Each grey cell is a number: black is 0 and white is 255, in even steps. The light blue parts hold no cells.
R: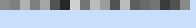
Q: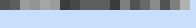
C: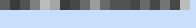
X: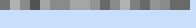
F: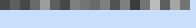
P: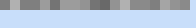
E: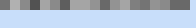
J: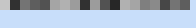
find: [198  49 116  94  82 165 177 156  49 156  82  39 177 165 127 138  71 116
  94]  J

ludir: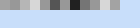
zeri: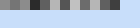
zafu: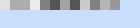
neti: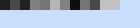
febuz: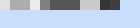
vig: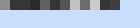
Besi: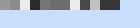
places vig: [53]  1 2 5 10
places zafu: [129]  4 9
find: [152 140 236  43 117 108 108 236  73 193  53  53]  Besi
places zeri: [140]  0 2
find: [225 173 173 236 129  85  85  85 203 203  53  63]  febuz
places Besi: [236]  2 7
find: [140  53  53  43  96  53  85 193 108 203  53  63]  vig

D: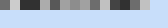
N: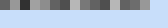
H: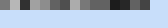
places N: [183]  7 11
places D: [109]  0 9 13
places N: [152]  1 14
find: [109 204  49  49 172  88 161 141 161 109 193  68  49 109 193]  D
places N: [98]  0 5 9 12
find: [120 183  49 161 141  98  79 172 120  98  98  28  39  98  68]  H

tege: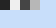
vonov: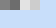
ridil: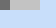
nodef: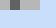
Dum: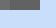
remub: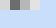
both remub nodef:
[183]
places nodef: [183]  0 2 3
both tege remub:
[183]
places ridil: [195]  1 2 3
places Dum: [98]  1 2 3
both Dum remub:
[109]
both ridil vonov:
[109]

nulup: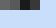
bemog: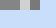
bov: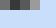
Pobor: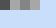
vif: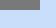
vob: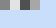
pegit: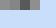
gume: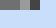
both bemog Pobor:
[133]
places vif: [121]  0 1 2 3
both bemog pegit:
[133]
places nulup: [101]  0
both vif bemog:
[121]
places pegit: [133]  1

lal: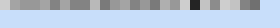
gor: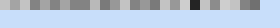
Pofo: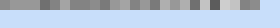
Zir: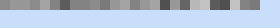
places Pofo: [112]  4 19
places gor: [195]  0 2 12 16 20 23

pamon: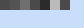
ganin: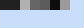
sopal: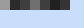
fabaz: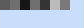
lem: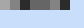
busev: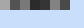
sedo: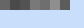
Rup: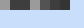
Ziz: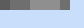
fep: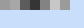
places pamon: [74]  0 3 6
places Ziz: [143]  3 4 5
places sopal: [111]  3

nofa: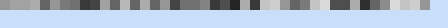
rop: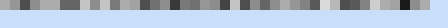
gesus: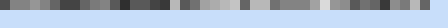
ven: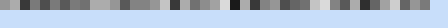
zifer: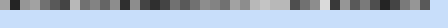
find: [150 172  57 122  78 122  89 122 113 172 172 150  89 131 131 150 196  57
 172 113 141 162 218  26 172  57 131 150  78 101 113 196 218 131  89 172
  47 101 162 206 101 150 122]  ven
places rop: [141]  3 9 16 21 25 27 41
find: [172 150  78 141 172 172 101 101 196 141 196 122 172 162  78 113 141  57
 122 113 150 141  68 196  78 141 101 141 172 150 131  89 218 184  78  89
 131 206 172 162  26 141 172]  rop

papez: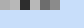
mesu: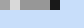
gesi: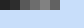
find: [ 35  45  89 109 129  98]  gesi
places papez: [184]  1 3
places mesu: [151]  2 3 4

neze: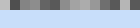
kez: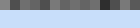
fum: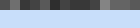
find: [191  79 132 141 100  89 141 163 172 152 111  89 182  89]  neze
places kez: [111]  2 7 9
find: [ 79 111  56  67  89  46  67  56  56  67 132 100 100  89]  fum

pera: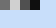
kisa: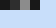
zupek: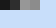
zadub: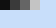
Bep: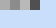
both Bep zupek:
[140]
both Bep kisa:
[140]
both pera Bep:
[80]

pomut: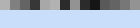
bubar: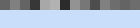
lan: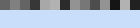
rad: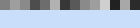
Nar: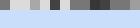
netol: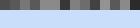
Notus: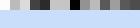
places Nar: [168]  3
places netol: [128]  7
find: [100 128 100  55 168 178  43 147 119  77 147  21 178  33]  lan

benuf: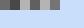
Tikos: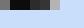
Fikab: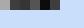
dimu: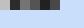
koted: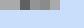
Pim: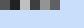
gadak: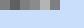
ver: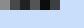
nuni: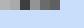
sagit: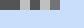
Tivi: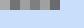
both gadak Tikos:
[180]
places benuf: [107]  0
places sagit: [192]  2 4
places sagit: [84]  0 1 3
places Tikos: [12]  1 2

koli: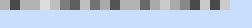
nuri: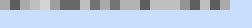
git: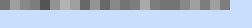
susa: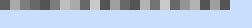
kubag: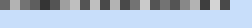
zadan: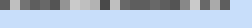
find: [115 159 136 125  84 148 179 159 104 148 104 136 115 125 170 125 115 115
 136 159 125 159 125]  git
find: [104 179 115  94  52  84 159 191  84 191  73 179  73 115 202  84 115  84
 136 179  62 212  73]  kubag

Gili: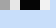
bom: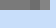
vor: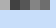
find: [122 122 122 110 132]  bom
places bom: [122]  0 1 2
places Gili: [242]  4

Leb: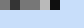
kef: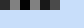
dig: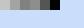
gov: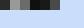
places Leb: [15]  5
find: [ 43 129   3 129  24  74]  kef
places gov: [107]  2

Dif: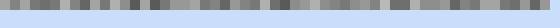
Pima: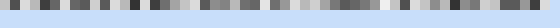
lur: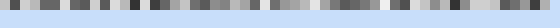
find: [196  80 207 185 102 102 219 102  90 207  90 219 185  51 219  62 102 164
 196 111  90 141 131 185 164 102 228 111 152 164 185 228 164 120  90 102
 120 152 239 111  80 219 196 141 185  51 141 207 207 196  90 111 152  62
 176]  lur
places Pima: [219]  2 6 11 14 19 29 41 54
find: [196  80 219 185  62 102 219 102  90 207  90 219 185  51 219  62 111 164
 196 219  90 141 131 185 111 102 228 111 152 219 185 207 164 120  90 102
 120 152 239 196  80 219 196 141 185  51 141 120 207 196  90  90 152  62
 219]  Pima
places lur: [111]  19 27 39 51

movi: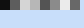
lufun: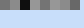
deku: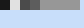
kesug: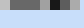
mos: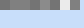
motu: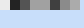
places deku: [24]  0
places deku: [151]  4 5 6 7
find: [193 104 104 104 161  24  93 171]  kesug
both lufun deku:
[151]
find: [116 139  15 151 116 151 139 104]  lufun
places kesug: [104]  1 2 3

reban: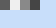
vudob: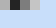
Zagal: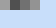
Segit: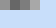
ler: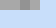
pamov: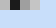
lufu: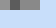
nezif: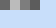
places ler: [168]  0 1 3
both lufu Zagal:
[147]

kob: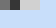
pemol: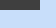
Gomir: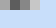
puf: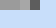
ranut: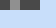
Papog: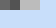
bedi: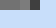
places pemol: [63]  0 1 2 3
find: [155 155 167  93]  puf
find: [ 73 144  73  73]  ranut
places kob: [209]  2 3
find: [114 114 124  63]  bedi
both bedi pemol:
[63]

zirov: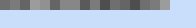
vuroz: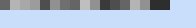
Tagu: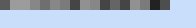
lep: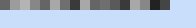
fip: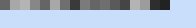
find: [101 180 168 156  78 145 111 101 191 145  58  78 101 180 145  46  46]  vuroz
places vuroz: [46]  15 16
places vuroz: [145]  5 9 14
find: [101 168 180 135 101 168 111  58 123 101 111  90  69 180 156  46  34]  fip
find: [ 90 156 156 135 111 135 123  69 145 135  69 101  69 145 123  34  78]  Tagu

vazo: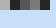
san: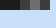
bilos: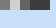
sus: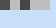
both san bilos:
[61]
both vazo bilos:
[123]
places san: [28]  0 1
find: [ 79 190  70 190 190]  sus
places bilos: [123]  0
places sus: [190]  1 3 4

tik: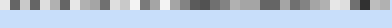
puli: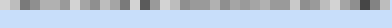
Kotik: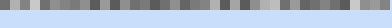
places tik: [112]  10 21 29 35
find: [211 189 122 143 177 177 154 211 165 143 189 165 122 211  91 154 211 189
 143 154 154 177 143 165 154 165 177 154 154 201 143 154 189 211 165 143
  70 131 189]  puli
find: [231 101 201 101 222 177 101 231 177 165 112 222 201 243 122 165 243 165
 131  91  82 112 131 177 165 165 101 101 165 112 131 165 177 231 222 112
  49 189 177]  tik
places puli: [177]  4 5 21 26

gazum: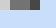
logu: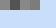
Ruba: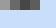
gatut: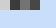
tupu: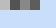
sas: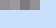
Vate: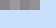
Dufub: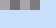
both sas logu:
[124]
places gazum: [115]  1 2

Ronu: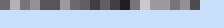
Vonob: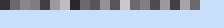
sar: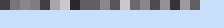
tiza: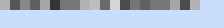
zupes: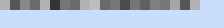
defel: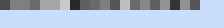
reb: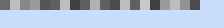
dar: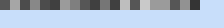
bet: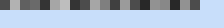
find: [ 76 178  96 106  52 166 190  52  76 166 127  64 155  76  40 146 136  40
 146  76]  bet
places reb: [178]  9
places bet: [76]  0 8 13 19
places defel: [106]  3 9 13
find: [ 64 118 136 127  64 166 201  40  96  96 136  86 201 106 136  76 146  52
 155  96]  sar

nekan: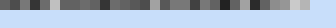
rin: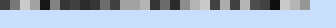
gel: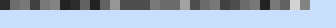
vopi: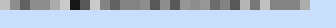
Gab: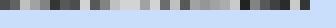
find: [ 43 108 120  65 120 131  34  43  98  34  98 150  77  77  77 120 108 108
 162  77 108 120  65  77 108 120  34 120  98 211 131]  gel
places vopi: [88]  8 15 17 23
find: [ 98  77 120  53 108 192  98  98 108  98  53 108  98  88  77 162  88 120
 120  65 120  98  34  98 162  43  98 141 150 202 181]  nekan
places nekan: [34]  22
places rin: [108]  10 16
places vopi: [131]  10 12 13 22 27 28 29
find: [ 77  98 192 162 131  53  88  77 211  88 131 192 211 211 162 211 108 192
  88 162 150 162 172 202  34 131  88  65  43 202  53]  Gab

